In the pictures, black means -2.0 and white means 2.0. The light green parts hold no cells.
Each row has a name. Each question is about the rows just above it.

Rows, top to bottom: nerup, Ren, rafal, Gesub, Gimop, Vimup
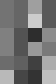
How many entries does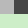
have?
2
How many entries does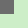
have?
1
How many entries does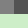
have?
2
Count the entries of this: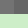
2
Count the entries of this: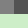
2

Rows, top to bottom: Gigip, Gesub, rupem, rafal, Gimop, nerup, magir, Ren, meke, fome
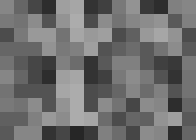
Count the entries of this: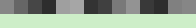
14
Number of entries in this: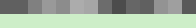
14
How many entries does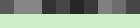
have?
10
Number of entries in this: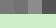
4

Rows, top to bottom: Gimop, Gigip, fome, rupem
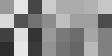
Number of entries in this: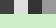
4
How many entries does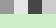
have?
4

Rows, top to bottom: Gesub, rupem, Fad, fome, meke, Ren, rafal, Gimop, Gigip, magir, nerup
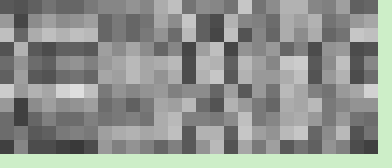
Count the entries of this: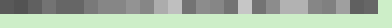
27
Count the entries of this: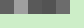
5
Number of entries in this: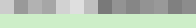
14
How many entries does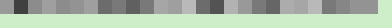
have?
27
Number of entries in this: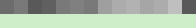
14
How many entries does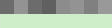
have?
8

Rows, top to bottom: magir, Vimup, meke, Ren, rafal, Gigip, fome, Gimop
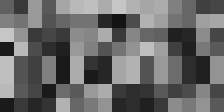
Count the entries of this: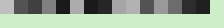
15
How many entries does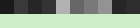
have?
10
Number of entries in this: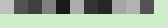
11
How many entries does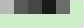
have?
5
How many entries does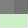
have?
2
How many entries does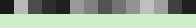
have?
14
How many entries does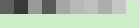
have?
9

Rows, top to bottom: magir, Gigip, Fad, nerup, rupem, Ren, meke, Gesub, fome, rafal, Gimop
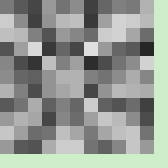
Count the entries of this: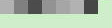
7
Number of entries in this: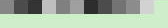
11
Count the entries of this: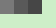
3
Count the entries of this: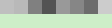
8
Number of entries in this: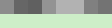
8
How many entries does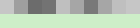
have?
10
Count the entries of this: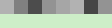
8

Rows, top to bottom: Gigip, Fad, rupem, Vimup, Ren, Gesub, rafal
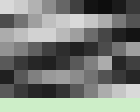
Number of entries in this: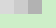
3
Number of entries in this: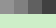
4
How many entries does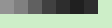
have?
7
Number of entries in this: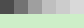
6
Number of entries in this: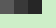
3

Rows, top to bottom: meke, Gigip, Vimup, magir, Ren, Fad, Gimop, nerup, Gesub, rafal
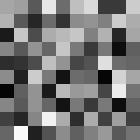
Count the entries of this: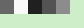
5
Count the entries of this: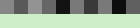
10

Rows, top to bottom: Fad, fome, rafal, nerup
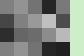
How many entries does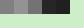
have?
5
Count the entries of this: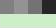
4
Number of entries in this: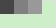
3
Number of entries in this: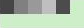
5
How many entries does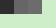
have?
3

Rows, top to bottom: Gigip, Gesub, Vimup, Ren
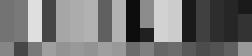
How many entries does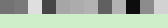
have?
12
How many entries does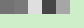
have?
5
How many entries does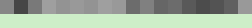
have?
18
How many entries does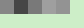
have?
5
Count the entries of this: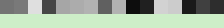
16

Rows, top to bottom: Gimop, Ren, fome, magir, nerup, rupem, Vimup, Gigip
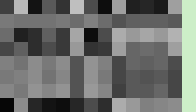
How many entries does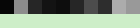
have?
10
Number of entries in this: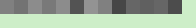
13

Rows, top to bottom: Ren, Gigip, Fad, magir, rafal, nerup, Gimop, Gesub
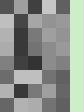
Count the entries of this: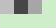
3
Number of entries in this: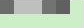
5
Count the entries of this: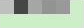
5
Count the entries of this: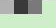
3
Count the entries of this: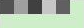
5
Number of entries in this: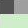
2

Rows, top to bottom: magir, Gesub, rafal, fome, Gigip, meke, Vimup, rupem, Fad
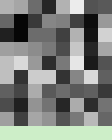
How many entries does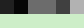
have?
6
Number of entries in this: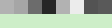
8
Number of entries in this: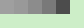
5
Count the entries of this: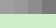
4
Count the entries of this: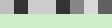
8
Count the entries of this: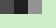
3
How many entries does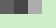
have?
3

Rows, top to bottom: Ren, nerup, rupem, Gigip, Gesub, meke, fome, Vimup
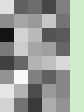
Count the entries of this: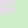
1
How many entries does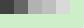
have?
5
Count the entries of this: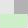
2
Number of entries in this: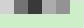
5
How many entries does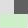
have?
2

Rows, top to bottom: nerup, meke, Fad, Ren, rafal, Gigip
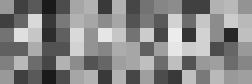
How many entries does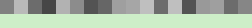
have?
18
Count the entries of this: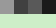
4
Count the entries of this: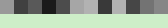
12
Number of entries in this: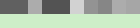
10
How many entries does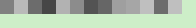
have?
13

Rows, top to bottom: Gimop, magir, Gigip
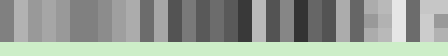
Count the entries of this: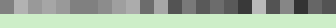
24
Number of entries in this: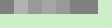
7
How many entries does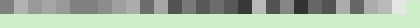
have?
29
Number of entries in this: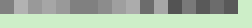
17
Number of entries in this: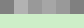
6
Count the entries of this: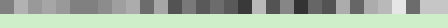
32

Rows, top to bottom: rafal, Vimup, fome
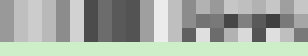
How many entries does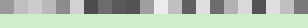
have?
22
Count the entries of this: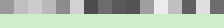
16
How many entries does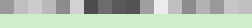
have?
18
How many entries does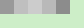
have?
5
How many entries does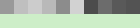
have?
10
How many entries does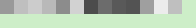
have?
13
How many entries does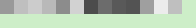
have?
13

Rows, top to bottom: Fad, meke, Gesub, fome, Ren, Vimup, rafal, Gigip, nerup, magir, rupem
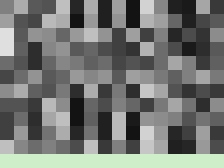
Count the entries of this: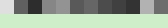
12
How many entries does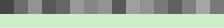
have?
16
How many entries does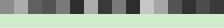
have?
16
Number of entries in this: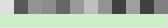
12

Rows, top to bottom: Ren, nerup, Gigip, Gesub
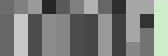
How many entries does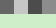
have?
4
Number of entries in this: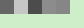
5
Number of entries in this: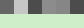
6
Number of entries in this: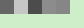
5

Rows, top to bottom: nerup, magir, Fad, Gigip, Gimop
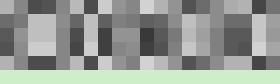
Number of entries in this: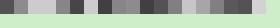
19
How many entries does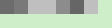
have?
7

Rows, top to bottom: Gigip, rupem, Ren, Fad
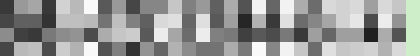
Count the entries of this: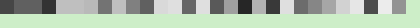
29
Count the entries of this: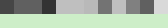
12
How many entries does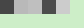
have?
5

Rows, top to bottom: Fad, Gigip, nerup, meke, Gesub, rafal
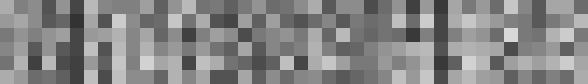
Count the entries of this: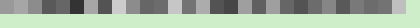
29
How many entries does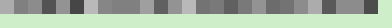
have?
27
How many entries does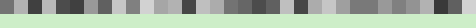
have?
34

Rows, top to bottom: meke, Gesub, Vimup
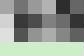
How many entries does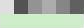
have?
6
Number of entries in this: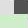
2
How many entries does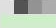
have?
4

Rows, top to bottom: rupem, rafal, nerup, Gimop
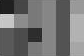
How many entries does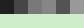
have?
6
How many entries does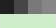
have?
4
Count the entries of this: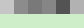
6

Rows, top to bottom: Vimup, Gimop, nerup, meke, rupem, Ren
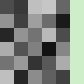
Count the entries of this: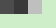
3
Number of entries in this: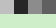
4
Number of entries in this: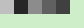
5
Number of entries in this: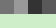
4
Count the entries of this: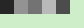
5
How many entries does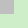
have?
1

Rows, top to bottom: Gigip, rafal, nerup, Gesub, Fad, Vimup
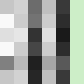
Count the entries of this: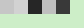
5
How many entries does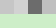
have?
4

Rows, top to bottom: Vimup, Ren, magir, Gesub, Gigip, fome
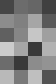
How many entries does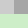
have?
2
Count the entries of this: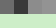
4
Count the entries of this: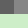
2
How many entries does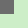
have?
1
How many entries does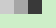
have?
3

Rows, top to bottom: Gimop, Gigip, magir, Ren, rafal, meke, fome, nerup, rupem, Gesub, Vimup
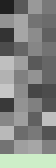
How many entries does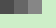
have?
3
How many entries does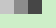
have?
3
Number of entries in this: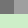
2
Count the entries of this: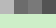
4
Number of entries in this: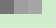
3
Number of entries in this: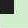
1

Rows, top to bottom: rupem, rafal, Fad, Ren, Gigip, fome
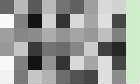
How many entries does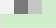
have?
3
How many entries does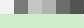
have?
6
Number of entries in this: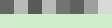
8
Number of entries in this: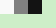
3
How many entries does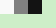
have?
3

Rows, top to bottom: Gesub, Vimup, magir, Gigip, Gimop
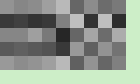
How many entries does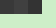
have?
3
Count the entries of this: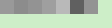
7
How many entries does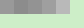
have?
5
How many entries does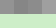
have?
4
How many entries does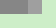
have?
3
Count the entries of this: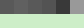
6

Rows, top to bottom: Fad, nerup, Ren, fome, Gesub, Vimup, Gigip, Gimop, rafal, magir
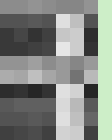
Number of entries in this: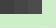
3
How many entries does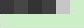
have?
5
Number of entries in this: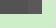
3
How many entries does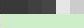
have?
6
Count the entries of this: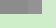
3
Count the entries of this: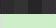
4

